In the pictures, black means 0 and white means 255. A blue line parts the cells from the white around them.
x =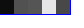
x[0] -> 13
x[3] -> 230
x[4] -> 72
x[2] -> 85

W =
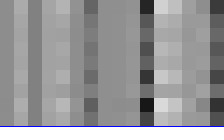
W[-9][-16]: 141
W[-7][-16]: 141
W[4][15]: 99
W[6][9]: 152
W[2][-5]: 168
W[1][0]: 141
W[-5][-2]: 156
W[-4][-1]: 70
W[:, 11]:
[209, 179, 168, 183, 173, 199, 164, 217, 189]
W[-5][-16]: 141
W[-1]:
[141, 166, 129, 162, 170, 142, 113, 143, 144, 149, 68, 189, 178, 154, 152, 80]
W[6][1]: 162
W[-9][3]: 165
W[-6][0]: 141
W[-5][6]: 122
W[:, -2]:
[142, 154, 159, 153, 156, 147, 161, 135, 152]
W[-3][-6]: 110
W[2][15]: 104
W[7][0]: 140
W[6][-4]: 163
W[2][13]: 151
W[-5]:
[141, 164, 129, 162, 163, 142, 122, 143, 144, 150, 97, 173, 168, 153, 156, 99]
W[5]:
[141, 169, 129, 163, 174, 143, 107, 143, 144, 149, 53, 199, 184, 156, 147, 70]
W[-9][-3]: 159
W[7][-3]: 161
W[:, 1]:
[171, 166, 163, 166, 164, 169, 162, 173, 166]
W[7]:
[140, 173, 129, 166, 183, 148, 95, 143, 141, 142, 23, 217, 196, 161, 135, 50]
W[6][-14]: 129

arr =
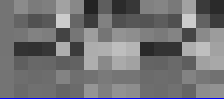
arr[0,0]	116
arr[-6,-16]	116
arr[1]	[116, 100, 81, 88, 204, 102, 60, 129, 80, 87, 84, 93, 80, 204, 98, 60]
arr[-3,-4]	106
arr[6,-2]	141
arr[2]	[116, 118, 130, 126, 67, 118, 158, 117, 147, 142, 128, 122, 132, 69, 138, 156]
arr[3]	[116, 51, 49, 55, 174, 59, 173, 175, 190, 181, 41, 51, 51, 174, 191, 162]
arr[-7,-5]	133
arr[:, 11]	[133, 93, 122, 51, 99, 109, 108]
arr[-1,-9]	127
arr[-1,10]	110
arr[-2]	[116, 110, 107, 109, 131, 111, 114, 122, 117, 117, 107, 109, 107, 131, 119, 113]
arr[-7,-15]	139
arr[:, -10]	[35, 60, 158, 173, 174, 114, 149]
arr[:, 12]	[121, 80, 132, 51, 106, 107, 113]
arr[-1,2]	112
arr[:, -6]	[129, 84, 128, 41, 100, 107, 110]
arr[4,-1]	168
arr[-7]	[116, 139, 123, 127, 162, 136, 35, 94, 43, 55, 129, 133, 121, 162, 58, 42]
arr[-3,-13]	103
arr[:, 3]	[127, 88, 126, 55, 103, 109, 111]
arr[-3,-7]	162
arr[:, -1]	[42, 60, 156, 162, 168, 113, 146]

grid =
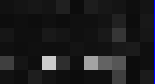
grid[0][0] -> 17
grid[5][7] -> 15
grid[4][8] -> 86
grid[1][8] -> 33
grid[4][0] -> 63
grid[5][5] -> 12
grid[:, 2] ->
[23, 13, 15, 16, 14, 30]
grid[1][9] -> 12
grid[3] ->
[16, 14, 16, 15, 15, 20, 17, 18, 25, 27, 15]
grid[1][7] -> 19
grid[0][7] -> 23
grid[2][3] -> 25
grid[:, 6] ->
[29, 16, 18, 17, 163, 15]
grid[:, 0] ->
[17, 13, 22, 16, 63, 18]
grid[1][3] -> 16
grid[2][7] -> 25
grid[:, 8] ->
[20, 33, 54, 25, 86, 63]

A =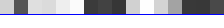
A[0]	210
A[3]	219
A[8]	54
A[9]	209
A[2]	223

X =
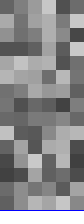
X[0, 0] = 100
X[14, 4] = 198
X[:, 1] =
[127, 115, 112, 82, 194, 164, 126, 80, 102, 92, 163, 147, 76, 141, 141]
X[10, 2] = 85
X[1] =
[170, 115, 161, 175, 123, 200]
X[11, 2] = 201
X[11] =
[72, 147, 201, 98, 183, 64]
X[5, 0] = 181
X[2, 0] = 145
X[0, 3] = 199
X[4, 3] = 178
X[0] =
[100, 127, 155, 199, 80, 108]
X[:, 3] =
[199, 175, 175, 162, 178, 110, 151, 93, 121, 137, 171, 98, 96, 133, 165]
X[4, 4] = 82
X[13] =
[107, 141, 117, 133, 91, 164]
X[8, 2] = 122
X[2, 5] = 71
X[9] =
[193, 92, 88, 137, 173, 183]
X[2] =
[145, 112, 126, 175, 138, 71]
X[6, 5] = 96
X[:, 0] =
[100, 170, 145, 82, 166, 181, 113, 117, 105, 193, 99, 72, 65, 107, 96]

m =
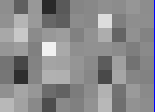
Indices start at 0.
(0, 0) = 142
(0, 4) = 89
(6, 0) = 144
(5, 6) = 135
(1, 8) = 127
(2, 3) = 152
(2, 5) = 129
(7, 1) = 162
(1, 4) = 94
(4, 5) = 149
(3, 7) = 145
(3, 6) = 145
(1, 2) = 154
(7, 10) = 141
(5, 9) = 133
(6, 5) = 124
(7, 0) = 184
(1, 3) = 103
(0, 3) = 41
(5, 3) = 177
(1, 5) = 140
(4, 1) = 71
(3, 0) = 150
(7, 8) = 111
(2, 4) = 157
